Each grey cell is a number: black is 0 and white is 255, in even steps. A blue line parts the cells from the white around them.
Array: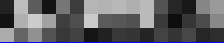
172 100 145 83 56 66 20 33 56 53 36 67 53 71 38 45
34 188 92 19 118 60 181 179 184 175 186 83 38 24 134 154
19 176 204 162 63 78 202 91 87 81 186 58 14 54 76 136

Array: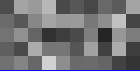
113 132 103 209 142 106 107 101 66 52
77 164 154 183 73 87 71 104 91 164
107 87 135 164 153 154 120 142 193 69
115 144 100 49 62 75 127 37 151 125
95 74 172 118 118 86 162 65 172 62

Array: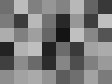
141 162 170 146 92 111 162 123
111 188 128 150 131 184 100 56
123 59 185 114 40 151 61 191
173 128 159 102 20 192 135 84
35 178 191 33 108 58 162 171
64 140 106 44 134 78 128 154

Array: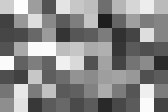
142 226 56 91 104 74 91 41 72 91 251 67
206 253 157 82 228 199 189 110 182 214 237 187
65 151 222 137 91 126 196 30 101 159 124 132
70 73 104 155 52 86 93 124 49 68 222 132
83 169 250 251 189 198 170 176 54 90 79 87
251 97 126 99 240 217 81 163 68 116 139 42
78 65 199 94 109 147 139 158 163 152 80 92
117 231 123 193 90 96 130 172 123 85 239 124

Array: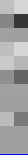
159 159
191 213
133 54
160 159
190 213
202 182
143 100
160 160
159 159
188 121
159 159

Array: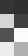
236 175
53 47
213 64
80 251

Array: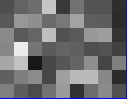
127 93 75 114 153 49 108 138 81
79 99 109 197 57 114 83 82 46
88 151 143 106 120 163 94 93 43
138 89 101 190 81 90 152 157 51
135 235 117 91 100 96 79 82 65
167 194 24 71 86 100 143 69 127
96 126 139 70 158 185 186 136 43

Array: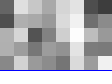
136 210 154 140 117 218 156 241
101 223 199 169 213 227 78 61
79 175 169 153 218 241 111 139
177 214 83 130 207 253 189 153
176 157 119 156 146 227 124 122
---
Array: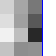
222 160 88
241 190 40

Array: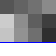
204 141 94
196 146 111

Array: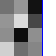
149 219 71
142 13 143

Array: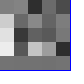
205 105 137
225 56 97

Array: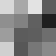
143 130 96
157 92 94

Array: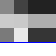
203 201 174
122 233 53

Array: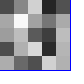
167 248 162
157 189 90

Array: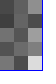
63 100 76
114 85 158

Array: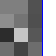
142 116 79
44 197 87
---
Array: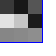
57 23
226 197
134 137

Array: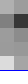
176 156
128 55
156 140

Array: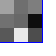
162 111
113 104
88 232

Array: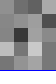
144 111
135 145
133 56

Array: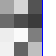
165 213
107 77
237 250

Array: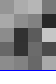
149 172
169 142
140 49
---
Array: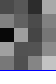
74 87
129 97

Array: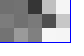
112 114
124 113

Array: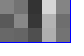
131 115
89 136

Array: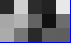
40 207
167 178

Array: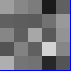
159 135
96 93

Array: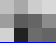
191 168
157 92

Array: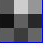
89 205
17 96

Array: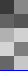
57 136
99 85
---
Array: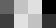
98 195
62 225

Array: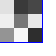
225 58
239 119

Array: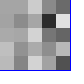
165 165
163 140

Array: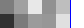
125 160
49 123

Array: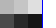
182 197
74 40

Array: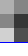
176 133
134 54

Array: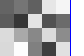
100 117
92 54
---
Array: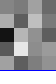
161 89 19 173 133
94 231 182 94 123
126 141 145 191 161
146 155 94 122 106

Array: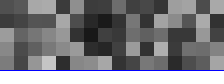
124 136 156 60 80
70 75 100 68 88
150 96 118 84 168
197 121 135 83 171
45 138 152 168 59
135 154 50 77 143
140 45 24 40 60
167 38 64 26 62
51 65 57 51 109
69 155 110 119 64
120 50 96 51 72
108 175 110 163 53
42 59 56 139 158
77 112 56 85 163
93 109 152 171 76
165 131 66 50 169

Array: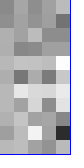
185 159 177 184 184 174 184 175 176 143 138
189 188 196 162 231 119 195 136 162 162 166
162 243 162 214 217 172 194 139 188 147 142
147 162 166 141 215 123 189 160 141 159 161
186 44 135 227 234 200 253 160 141 115 187

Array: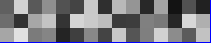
166 109 96
225 50 210
123 167 89
133 195 143
36 52 82
63 213 68
136 202 201
68 189 47
200 59 185
85 61 149
127 128 40
209 121 164
140 38 19
91 215 81
194 175 33

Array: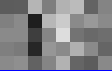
138 127 138 128 92
143 122 138 138 93
98 38 62 30 181
133 150 134 183 126
178 138 221 203 178
101 176 115 138 187
92 138 105 153 99
137 101 110 138 132

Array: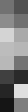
21 37 64 184 188 212 140 114
126 223 42 115 182 169 112 81
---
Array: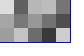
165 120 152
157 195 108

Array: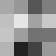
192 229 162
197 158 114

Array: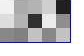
221 179 48
136 129 194

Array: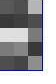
57 63 77
223 222 122

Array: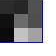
16 108 78
10 194 162

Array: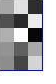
80 43 235
175 255 7

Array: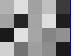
162 37 165
25 225 166

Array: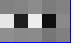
230 30 237
143 138 139
